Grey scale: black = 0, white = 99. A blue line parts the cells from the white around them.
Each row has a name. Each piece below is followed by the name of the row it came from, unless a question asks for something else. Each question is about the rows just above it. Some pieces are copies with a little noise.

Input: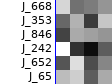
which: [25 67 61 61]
J_846
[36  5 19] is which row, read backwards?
J_242
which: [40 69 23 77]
J_353

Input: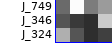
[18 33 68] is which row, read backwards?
J_324
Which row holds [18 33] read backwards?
J_324
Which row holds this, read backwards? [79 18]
J_346

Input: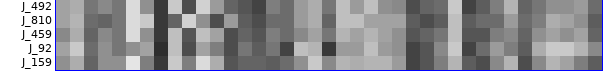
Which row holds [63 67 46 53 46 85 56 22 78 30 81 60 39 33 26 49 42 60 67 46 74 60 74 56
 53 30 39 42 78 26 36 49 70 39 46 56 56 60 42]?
J_492
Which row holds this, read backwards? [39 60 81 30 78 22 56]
J_492
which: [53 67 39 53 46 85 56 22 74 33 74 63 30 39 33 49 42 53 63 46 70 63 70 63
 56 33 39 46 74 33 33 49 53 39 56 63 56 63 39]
J_459
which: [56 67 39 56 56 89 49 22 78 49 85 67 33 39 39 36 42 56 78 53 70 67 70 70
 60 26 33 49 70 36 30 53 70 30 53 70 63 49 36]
J_159
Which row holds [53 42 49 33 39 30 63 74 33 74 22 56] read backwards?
J_459

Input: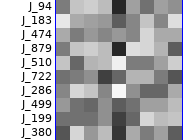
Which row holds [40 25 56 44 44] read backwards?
J_199
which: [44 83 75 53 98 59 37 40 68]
J_286
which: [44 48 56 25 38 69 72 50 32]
J_722
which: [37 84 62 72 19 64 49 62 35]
J_380

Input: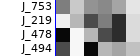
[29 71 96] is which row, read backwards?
J_478
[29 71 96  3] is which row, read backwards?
J_478
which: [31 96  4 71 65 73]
J_494

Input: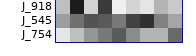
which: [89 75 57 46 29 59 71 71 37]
J_754
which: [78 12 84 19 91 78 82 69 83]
J_918
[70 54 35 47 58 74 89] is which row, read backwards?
J_754
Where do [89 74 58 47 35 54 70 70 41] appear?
J_754

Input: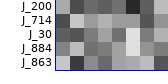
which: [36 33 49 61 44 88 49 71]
J_30
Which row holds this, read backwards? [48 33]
J_30
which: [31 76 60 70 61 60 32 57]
J_714
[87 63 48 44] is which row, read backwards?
J_884

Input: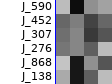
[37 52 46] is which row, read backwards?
J_276
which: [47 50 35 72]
J_276
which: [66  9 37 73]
J_138
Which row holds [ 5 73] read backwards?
J_590
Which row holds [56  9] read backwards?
J_868

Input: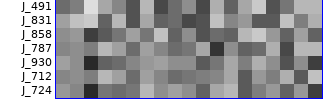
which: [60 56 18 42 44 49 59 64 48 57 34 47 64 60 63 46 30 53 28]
J_930
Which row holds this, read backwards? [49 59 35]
J_712
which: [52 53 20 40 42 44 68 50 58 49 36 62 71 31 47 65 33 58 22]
J_724
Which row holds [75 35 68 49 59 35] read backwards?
J_712
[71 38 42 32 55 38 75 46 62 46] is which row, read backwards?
J_858

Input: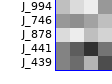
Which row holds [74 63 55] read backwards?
J_746
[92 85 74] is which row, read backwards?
J_994
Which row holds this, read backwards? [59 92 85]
J_994
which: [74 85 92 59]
J_994
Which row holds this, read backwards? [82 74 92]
J_878

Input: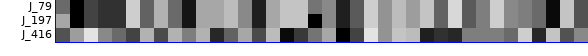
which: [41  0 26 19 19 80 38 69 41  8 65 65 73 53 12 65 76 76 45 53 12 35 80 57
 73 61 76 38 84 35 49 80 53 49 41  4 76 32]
J_79
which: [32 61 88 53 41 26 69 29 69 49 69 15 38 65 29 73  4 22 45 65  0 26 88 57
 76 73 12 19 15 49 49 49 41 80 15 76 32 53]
J_416
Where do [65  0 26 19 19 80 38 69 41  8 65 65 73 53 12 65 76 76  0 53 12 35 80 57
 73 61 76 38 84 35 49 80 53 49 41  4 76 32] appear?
J_197

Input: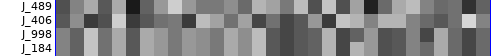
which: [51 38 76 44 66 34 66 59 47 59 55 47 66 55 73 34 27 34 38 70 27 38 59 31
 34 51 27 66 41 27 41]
J_998
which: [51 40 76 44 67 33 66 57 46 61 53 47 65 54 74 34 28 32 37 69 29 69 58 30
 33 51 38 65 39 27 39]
J_184

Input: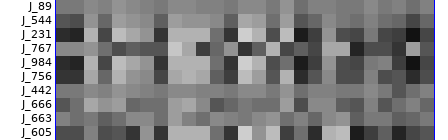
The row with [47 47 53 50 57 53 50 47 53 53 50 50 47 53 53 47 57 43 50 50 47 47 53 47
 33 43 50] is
J_442
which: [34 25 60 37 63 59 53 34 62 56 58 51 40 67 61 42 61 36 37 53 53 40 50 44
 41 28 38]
J_544
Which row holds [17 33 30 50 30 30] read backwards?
J_756
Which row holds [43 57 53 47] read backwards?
J_663
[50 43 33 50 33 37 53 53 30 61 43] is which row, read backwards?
J_666

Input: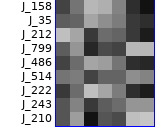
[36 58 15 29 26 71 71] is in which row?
J_799
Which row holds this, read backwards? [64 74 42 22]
J_222
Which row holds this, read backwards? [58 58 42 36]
J_243
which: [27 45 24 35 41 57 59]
J_243
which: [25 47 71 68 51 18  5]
J_158

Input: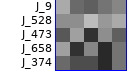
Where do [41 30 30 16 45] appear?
J_374
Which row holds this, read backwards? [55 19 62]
J_473
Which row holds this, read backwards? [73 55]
J_528
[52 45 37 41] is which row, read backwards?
J_9

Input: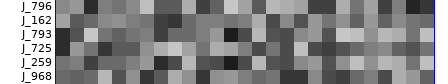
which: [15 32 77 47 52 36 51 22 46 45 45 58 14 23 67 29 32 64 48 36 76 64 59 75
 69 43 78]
J_793
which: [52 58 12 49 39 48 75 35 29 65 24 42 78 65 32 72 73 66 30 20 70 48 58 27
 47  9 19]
J_796
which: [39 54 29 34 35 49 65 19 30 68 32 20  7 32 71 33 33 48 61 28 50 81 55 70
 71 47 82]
J_259
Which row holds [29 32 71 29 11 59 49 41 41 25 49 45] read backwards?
J_793
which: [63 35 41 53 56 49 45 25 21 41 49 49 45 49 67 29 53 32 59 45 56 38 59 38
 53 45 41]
J_162
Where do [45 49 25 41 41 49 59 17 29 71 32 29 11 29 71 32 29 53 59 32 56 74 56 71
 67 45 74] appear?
J_259

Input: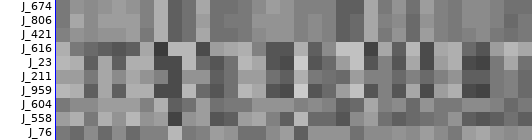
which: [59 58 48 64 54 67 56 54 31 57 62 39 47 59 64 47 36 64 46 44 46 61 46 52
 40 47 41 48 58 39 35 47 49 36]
J_211
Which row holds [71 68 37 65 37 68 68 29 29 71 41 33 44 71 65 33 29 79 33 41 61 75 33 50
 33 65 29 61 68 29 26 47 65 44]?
J_23
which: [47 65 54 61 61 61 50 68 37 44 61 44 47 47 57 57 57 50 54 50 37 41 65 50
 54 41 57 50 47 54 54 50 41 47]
J_806
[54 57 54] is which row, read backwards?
J_76

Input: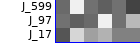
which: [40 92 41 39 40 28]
J_599
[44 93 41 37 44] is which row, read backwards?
J_97

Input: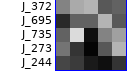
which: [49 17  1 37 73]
J_273
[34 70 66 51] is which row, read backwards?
J_372
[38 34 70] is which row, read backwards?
J_372
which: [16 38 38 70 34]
J_695
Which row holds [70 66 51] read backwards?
J_372
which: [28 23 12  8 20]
J_244
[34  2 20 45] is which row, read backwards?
J_273

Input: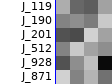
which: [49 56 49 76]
J_190
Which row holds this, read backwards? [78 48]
J_190
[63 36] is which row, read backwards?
J_119

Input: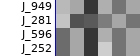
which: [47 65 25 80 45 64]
J_252
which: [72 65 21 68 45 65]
J_949

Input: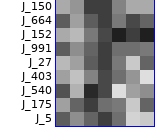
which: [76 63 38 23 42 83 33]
J_27
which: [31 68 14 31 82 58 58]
J_540
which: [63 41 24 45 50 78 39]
J_175
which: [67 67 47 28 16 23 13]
J_152
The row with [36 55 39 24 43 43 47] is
J_991
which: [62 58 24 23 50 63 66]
J_150

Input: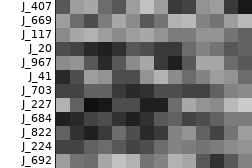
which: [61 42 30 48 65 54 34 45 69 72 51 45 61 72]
J_669
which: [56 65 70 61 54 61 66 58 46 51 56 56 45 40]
J_117
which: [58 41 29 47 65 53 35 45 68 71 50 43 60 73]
J_669
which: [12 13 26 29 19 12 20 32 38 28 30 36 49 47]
J_684
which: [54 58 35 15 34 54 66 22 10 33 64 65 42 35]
J_967

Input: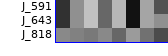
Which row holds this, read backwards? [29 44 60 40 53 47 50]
J_818
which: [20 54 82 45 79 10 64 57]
J_643

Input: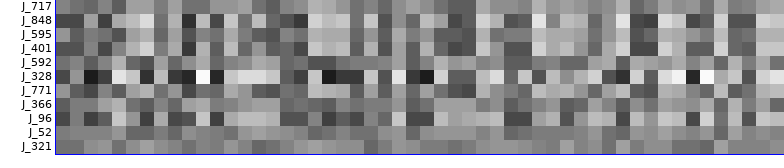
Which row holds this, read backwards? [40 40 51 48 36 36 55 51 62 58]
J_592
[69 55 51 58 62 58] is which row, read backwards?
J_717
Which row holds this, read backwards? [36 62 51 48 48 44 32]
J_592
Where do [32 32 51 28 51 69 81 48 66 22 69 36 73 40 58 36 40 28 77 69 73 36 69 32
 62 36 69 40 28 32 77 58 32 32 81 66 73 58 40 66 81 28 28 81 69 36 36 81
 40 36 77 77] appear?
J_401
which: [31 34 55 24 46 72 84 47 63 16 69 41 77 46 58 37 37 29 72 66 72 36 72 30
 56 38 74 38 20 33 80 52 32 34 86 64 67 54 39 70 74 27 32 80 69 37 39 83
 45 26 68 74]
J_401

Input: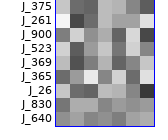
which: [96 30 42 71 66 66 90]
J_261
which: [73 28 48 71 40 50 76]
J_369

